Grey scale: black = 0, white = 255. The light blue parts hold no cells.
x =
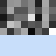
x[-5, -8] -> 46
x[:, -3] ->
[31, 77, 21, 80, 104]
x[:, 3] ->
[116, 86, 111, 62, 168]
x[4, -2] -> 59
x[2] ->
[22, 73, 113, 111, 226, 21, 172, 85]
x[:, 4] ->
[135, 137, 226, 89, 9]
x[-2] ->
[56, 194, 172, 62, 89, 80, 163, 46]
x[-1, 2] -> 123
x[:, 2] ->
[152, 85, 113, 172, 123]

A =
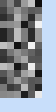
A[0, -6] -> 91
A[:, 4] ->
[195, 90, 44, 90, 42, 42, 241, 99, 85, 237, 183, 86, 87, 93]
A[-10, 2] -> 190
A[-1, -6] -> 136
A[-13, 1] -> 114
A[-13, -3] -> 116
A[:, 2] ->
[69, 151, 180, 153, 190, 190, 19, 148, 137, 23, 75, 158, 75, 149]
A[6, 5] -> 97
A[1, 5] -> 97
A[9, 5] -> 99
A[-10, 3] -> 125
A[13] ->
[136, 140, 149, 29, 93, 233]
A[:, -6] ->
[91, 65, 45, 135, 34, 34, 193, 59, 51, 190, 87, 55, 121, 136]
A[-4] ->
[87, 124, 75, 160, 183, 19]
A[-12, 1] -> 73
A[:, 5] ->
[14, 97, 148, 241, 156, 156, 97, 76, 83, 99, 19, 91, 37, 233]
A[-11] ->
[135, 141, 153, 24, 90, 241]
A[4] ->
[34, 75, 190, 125, 42, 156]
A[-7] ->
[59, 118, 148, 123, 99, 76]

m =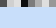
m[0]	80
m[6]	222
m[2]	224

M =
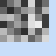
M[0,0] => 57
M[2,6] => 61
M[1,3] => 147
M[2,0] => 176
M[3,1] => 109
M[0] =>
[57, 112, 155, 52, 212, 58, 109]
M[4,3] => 46
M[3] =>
[50, 109, 159, 118, 223, 237, 60]
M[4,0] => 186
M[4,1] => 133

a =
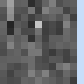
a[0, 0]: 116
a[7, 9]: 67
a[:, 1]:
[160, 148, 140, 36, 44, 111, 130, 94, 98, 81, 67, 75]
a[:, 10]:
[94, 87, 64, 88, 93, 94, 101, 90, 78, 100, 85, 59]
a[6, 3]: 110
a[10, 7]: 87
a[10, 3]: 90
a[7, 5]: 120
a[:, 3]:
[98, 81, 92, 81, 73, 102, 110, 81, 105, 85, 90, 100]
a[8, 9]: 66
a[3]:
[103, 36, 90, 81, 44, 195, 65, 74, 62, 130, 88]
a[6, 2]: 96
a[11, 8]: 83
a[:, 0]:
[116, 86, 79, 103, 99, 92, 81, 76, 95, 98, 88, 84]
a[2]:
[79, 140, 72, 92, 64, 81, 92, 100, 85, 108, 64]
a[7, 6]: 74
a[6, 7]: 91
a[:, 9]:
[92, 68, 108, 130, 106, 104, 95, 67, 66, 127, 104, 94]
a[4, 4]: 75
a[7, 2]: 100
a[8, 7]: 88
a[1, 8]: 107
